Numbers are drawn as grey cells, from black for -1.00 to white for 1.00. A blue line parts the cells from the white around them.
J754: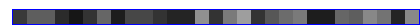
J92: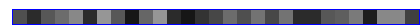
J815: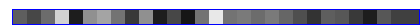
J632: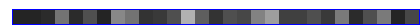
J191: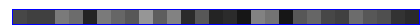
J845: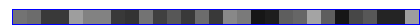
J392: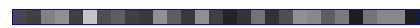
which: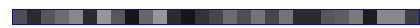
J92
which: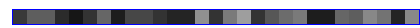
J754
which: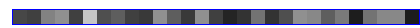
J392
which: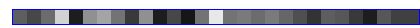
J815

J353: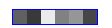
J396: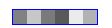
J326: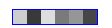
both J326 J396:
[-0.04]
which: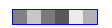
J396
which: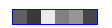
J353

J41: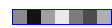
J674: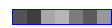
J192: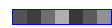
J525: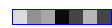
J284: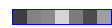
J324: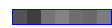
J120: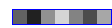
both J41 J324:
[-0.03]
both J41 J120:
[-0.40]
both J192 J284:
[-0.51]

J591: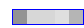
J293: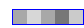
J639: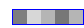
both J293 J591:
[0.69]
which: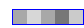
J293
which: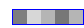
J639

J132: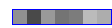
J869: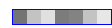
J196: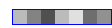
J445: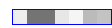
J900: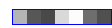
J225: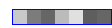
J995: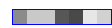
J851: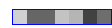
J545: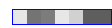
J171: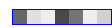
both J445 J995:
[0.81]
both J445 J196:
[0.47]
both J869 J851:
[0.53]
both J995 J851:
[0.64]
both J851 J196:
[-0.14]

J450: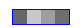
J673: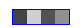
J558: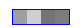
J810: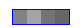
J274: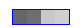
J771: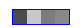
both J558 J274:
[0.62]
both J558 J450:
[0.24]
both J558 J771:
[-0.03]
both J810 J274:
[-0.20]
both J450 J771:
[0.57]
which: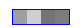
J558

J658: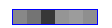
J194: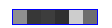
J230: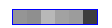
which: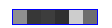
J194
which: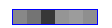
J658
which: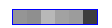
J230

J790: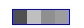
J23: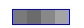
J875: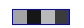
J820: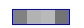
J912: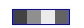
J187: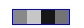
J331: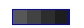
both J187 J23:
[0.07]
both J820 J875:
[0.45]
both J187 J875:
[-0.83]

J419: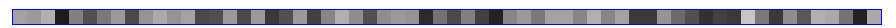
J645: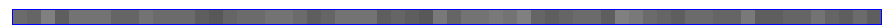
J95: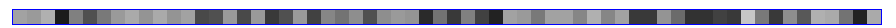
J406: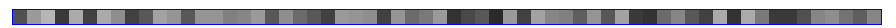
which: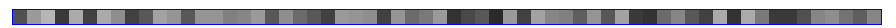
J406
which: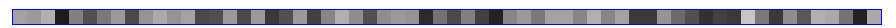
J419

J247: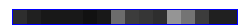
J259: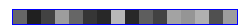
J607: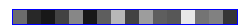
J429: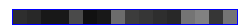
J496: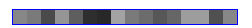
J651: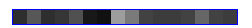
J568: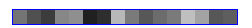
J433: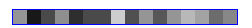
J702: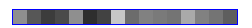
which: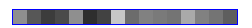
J702
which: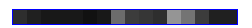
J247
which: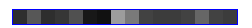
J651

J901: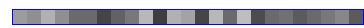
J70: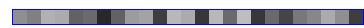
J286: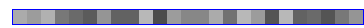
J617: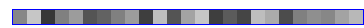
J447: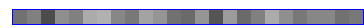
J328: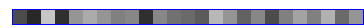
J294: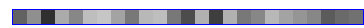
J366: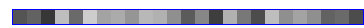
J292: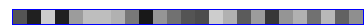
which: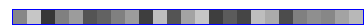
J617
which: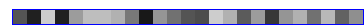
J292

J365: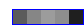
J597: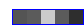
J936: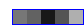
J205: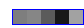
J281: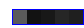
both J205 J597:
[-0.29]
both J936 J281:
[-0.81]
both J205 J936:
[-0.81]
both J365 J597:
[-0.29]
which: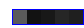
J281

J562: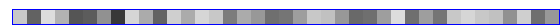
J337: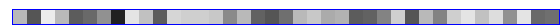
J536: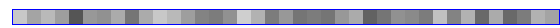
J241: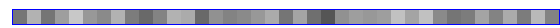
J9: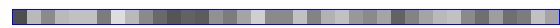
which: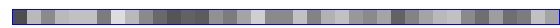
J9

